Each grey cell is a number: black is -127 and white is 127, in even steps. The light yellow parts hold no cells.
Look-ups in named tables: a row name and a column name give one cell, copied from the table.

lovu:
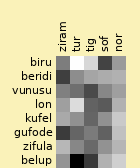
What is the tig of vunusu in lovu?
-53
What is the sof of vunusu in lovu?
7
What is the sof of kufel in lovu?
17
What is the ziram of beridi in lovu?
-64
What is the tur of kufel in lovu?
17
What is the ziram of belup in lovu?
20
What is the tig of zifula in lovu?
-22
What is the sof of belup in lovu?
49
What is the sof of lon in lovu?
-37
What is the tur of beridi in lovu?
13

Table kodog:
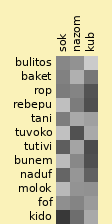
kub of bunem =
-47
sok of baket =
1
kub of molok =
17
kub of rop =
-44
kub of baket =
-8
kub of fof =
26
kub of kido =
41
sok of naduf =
-26
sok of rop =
-3
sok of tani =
-2

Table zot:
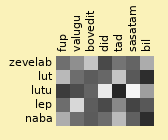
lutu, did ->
106
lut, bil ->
-82
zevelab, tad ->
-11
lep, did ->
-53
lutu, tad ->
-89
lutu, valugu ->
-50
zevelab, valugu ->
15

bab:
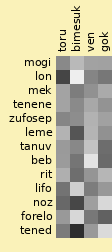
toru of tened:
-4
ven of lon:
5
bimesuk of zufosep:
13
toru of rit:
47
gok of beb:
-21
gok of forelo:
-30
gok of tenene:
19
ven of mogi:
34
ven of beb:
99
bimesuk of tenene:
10
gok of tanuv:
-18
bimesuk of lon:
110
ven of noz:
31
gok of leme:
17
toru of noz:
-23

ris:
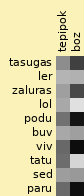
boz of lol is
96
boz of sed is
25
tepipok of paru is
-21
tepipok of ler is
52
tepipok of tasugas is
13
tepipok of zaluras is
31
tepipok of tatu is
-18
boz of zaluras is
-55
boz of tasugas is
-63
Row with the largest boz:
lol

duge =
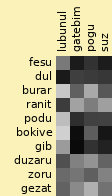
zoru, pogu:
-32
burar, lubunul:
71
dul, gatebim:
-64
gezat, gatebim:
10
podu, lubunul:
61
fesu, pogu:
-77
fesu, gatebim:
-100

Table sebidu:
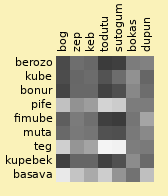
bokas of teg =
-2
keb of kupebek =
-25
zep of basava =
68
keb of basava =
42
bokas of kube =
17
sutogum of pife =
76
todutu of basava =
77

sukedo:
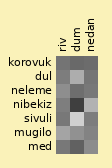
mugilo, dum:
17
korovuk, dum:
-22
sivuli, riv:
-7
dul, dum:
45
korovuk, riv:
-11
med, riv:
-7
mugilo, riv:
36
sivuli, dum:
80

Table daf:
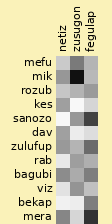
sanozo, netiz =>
119
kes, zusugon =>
120
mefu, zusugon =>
-5
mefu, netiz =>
74
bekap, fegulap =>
-1
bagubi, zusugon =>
43
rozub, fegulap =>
26
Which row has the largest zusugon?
kes

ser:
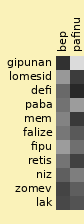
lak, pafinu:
-44
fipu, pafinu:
-16
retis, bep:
-11
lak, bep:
-55
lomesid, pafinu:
-67
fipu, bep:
28
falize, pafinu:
-38
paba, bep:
-13
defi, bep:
-22
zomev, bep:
-59
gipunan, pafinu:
91

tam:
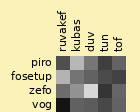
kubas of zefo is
18
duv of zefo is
87
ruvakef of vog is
-107
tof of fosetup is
-61
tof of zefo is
-25
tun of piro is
-64
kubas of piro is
55
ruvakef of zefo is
-19
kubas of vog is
-30
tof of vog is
-29
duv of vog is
-35
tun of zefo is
-74
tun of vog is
-55
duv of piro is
-9
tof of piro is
-28
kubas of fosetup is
-11
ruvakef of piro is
-48
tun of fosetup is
-52

